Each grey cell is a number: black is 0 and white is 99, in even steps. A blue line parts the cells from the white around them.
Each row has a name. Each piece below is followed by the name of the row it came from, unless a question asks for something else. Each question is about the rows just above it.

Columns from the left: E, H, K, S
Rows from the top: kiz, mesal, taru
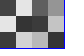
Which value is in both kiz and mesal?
[89]
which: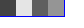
kiz
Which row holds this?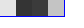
mesal

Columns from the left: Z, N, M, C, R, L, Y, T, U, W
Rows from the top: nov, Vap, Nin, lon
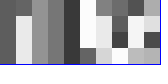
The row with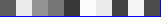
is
Nin
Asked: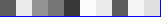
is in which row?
Vap

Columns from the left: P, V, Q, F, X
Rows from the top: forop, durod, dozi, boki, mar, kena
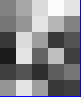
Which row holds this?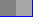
forop
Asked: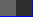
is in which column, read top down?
Q
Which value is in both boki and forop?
[88]
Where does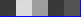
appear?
dozi
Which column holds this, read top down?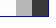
F
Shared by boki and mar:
[25]

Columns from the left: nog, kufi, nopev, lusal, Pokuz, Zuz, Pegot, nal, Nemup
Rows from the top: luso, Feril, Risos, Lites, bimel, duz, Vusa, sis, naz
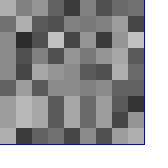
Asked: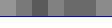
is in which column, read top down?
Zuz
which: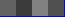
luso
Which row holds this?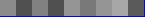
Lites
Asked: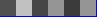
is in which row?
Risos

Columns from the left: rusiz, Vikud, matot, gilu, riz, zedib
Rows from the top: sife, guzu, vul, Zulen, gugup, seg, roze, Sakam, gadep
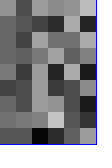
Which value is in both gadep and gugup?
[60]
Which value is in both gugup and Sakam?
[47]

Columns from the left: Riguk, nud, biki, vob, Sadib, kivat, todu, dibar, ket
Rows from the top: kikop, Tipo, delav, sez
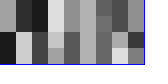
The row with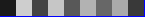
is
delav
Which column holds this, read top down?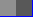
Sadib
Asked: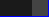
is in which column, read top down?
biki
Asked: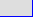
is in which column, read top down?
vob

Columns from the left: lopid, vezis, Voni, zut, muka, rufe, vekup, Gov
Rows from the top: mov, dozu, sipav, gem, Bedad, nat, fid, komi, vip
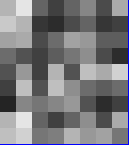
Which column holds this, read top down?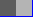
zut
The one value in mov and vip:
[70]
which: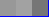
vip
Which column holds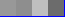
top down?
rufe
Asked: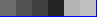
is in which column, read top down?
lopid
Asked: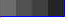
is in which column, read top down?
lopid
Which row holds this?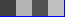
Bedad

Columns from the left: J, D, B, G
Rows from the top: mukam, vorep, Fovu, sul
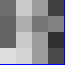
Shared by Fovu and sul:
[60]
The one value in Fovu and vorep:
[39]
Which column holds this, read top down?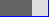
J
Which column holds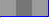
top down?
B
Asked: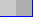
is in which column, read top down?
D

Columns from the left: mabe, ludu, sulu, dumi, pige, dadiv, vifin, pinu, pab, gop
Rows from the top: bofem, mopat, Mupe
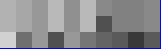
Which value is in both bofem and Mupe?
[59]
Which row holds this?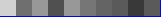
Mupe

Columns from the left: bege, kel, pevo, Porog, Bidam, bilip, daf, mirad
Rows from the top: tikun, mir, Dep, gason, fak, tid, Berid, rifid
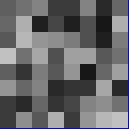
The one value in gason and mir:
[31]
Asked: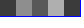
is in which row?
rifid

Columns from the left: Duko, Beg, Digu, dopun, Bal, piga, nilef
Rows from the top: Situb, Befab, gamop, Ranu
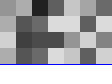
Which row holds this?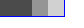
gamop
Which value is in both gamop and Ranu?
[81]

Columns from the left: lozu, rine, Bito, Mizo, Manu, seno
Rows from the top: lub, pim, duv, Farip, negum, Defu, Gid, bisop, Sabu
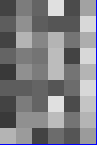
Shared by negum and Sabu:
[70]
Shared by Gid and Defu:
[39]

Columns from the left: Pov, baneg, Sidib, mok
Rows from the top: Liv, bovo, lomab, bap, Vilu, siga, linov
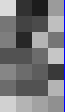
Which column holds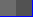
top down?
baneg
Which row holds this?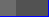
siga
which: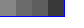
Vilu
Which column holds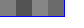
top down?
Pov
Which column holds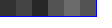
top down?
baneg

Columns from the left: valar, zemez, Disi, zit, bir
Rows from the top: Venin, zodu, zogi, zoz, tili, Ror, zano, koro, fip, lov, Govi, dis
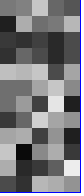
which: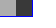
lov
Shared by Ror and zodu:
[43]
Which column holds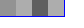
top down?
zit
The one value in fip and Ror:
[64]
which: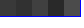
zogi

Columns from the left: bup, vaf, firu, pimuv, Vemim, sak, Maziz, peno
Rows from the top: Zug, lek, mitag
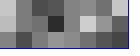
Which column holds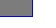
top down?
vaf
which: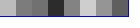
lek
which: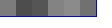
Zug
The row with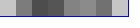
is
Zug
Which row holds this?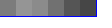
mitag
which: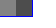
mitag

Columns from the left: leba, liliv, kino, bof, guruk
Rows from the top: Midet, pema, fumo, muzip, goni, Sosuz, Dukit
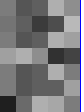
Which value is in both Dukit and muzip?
[68]
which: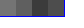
pema
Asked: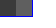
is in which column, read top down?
kino
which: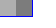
goni
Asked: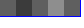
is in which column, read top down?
kino

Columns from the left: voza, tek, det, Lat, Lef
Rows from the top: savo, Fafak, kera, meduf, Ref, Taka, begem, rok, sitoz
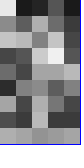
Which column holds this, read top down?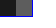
tek
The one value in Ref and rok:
[72]
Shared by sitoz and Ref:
[64]
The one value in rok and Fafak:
[23]
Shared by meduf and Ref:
[27]

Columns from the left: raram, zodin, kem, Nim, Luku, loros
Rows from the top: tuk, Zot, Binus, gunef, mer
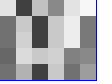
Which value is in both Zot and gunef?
[78]
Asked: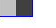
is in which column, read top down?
kem

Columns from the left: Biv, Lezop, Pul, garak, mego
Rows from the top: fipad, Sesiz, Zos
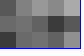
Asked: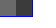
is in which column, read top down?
Biv
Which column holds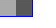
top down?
mego
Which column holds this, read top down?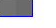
Lezop
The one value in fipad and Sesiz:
[34]
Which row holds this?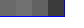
Sesiz
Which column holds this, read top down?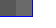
Biv

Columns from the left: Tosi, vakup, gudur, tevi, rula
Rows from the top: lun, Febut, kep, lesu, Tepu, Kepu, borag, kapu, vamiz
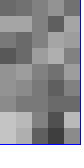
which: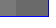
borag
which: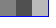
kapu

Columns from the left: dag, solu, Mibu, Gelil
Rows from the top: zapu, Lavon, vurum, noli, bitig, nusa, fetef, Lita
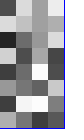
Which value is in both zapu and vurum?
[85]
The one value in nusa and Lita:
[46]
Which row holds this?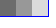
vurum
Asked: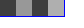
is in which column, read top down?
dag
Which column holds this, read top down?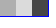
Gelil
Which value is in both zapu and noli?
[30]

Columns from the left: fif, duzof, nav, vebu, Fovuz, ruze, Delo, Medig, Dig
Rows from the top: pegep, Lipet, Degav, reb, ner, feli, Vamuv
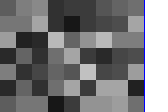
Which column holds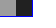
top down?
Dig
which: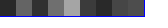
reb

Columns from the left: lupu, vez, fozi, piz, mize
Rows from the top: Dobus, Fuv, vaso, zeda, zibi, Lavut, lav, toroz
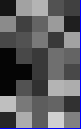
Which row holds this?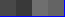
zeda
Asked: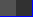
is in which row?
Lavut
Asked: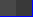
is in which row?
zeda
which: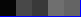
zeda
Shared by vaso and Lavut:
[32]

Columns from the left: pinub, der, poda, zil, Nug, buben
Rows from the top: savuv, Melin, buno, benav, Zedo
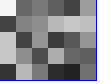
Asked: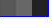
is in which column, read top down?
Nug
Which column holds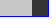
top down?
pinub

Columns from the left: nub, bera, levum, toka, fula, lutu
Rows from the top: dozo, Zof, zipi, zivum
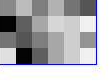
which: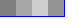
zipi
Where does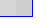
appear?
Zof
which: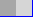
Zof
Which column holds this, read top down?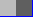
bera
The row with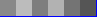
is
dozo
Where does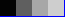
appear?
zivum
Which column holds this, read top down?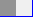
lutu

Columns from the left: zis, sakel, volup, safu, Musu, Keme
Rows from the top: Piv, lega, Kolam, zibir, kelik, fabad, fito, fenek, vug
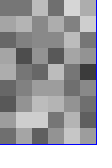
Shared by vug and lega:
[64]
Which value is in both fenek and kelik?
[46]
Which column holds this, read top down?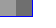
zis
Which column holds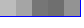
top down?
Musu

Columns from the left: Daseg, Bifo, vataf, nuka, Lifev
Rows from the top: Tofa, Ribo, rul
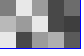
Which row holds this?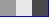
Ribo
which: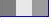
Tofa
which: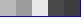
Ribo
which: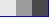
Tofa

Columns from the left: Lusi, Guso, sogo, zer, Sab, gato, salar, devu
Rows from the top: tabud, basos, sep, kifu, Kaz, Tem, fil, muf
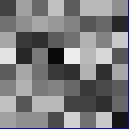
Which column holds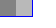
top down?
zer
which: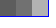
sep
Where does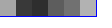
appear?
sep
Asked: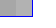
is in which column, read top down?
Guso
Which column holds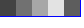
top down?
Lusi
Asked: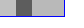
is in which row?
tabud

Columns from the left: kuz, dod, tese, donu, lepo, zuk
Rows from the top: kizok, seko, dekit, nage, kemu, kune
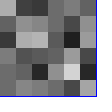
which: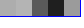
dekit
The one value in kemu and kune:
[42]
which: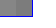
kune
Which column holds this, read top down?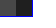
lepo
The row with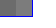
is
kizok
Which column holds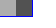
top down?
dod
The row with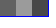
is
nage

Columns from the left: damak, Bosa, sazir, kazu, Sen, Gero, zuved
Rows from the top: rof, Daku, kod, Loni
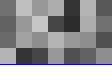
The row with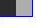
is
Daku
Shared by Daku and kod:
[59]
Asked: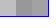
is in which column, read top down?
Bosa
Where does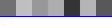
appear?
rof
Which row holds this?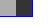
rof
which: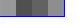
Loni
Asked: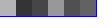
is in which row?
Loni

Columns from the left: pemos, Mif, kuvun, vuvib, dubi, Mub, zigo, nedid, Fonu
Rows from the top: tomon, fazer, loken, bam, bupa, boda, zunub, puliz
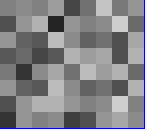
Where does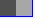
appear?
loken
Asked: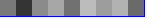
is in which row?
bupa
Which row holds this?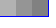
zunub
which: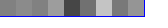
tomon
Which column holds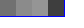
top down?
dubi
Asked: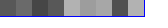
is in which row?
bam

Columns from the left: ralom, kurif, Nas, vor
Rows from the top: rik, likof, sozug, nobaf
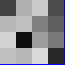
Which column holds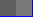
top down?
vor
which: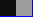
sozug
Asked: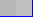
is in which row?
likof

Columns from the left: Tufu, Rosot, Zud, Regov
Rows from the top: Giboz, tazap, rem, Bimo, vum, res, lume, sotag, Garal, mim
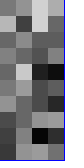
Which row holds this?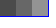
sotag
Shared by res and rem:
[36]
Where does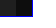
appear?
vum
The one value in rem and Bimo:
[40]
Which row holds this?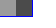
res
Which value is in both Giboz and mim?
[57]
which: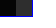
Garal

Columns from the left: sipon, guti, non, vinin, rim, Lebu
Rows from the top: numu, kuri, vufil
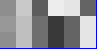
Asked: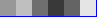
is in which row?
kuri
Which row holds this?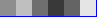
vufil
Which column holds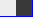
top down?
vinin
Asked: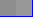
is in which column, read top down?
sipon
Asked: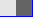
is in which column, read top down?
rim

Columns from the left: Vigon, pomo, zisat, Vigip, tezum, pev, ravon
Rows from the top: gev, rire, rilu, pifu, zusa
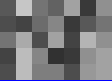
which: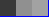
pifu
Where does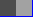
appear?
rilu
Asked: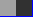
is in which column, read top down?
Vigip
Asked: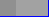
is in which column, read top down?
ravon
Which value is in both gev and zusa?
[63]

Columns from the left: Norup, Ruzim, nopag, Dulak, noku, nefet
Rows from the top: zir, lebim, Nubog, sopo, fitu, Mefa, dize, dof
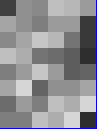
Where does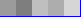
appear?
dize
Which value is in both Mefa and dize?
[83]
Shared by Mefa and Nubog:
[64]
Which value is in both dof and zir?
[74]
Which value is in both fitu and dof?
[49]
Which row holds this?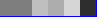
dof

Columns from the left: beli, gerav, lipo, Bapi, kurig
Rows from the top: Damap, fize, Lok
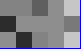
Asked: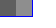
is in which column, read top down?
lipo
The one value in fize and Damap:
[55]
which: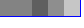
Damap
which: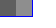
Damap
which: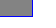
Damap
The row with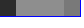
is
fize

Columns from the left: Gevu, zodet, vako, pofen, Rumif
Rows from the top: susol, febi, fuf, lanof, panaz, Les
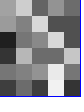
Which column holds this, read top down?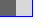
vako
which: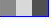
fuf
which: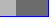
lanof
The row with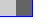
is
susol
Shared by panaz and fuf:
[46]
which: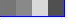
fuf

